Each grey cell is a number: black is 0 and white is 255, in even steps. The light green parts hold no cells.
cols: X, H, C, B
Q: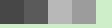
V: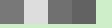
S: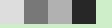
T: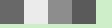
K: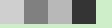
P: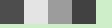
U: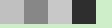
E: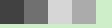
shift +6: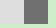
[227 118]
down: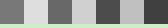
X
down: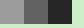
B

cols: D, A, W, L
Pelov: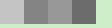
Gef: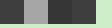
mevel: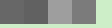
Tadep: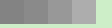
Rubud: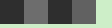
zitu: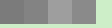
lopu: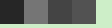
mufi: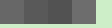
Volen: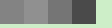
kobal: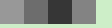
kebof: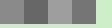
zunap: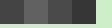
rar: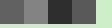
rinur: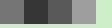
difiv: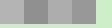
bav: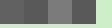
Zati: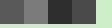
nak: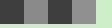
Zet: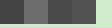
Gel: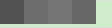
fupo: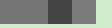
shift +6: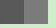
[ 95 129]
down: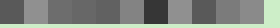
A

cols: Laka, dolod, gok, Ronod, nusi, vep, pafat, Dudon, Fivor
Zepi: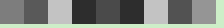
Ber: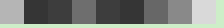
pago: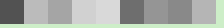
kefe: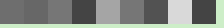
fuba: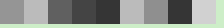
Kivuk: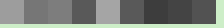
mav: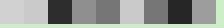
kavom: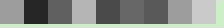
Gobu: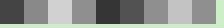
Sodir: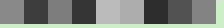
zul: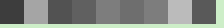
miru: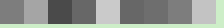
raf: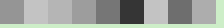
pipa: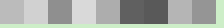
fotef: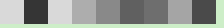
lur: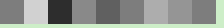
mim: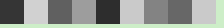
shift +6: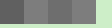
[102 131 116 131]
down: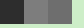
pafat
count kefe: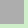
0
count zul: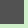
1
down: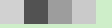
Fivor
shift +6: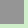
[155]

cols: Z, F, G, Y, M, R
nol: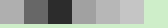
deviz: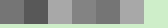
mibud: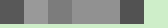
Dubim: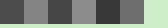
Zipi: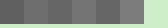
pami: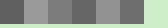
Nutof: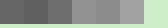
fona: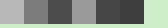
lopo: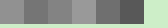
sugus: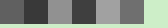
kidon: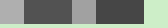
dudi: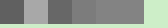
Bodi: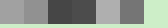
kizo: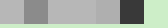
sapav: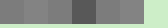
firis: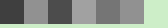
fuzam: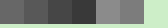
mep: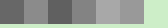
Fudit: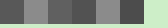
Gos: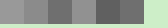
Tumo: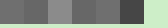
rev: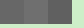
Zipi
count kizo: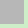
3
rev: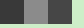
Dubim
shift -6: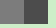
[118  70]
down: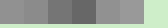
Y
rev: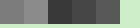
fuzam
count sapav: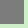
3

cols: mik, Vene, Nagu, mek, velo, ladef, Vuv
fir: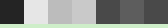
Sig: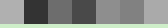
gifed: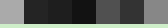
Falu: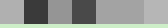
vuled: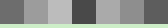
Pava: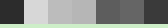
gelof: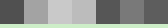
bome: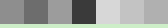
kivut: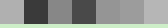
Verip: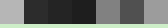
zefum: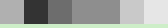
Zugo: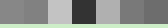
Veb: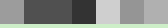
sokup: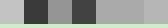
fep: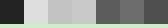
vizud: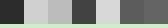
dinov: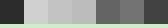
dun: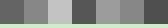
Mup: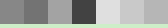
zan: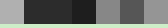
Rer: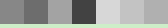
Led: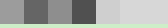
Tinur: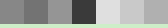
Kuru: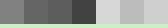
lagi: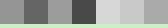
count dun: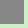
2
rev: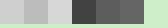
Kuru

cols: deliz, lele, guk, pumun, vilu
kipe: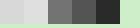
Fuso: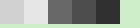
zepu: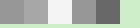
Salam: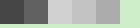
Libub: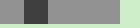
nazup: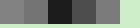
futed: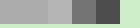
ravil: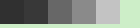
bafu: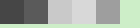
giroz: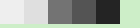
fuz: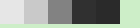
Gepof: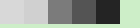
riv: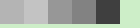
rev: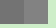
nazup
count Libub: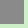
0
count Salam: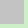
1
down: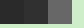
vilu
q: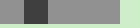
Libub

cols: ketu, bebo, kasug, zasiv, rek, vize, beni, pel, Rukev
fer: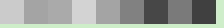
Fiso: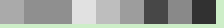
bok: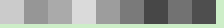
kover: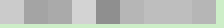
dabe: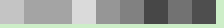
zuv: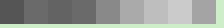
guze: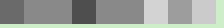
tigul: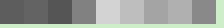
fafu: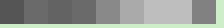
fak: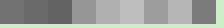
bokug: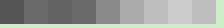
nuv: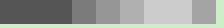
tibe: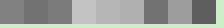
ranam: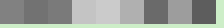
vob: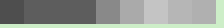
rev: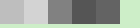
tigul
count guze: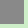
4
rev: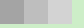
tigul

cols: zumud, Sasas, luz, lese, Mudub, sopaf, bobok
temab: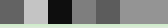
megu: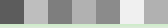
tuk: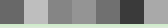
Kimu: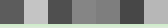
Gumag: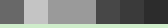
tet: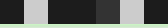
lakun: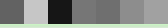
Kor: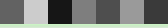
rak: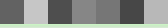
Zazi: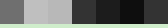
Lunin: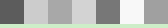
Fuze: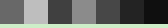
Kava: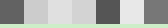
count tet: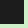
4
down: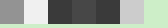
sopaf

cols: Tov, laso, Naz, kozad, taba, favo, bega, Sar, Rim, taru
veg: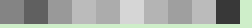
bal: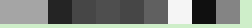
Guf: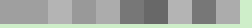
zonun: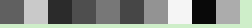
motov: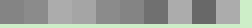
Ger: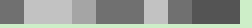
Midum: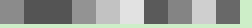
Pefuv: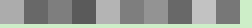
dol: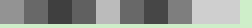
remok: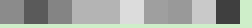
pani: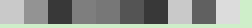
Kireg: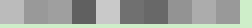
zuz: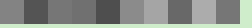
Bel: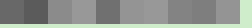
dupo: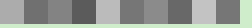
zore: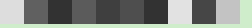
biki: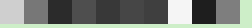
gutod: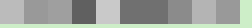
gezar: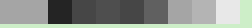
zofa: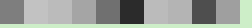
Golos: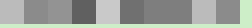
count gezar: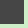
2
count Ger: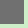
4

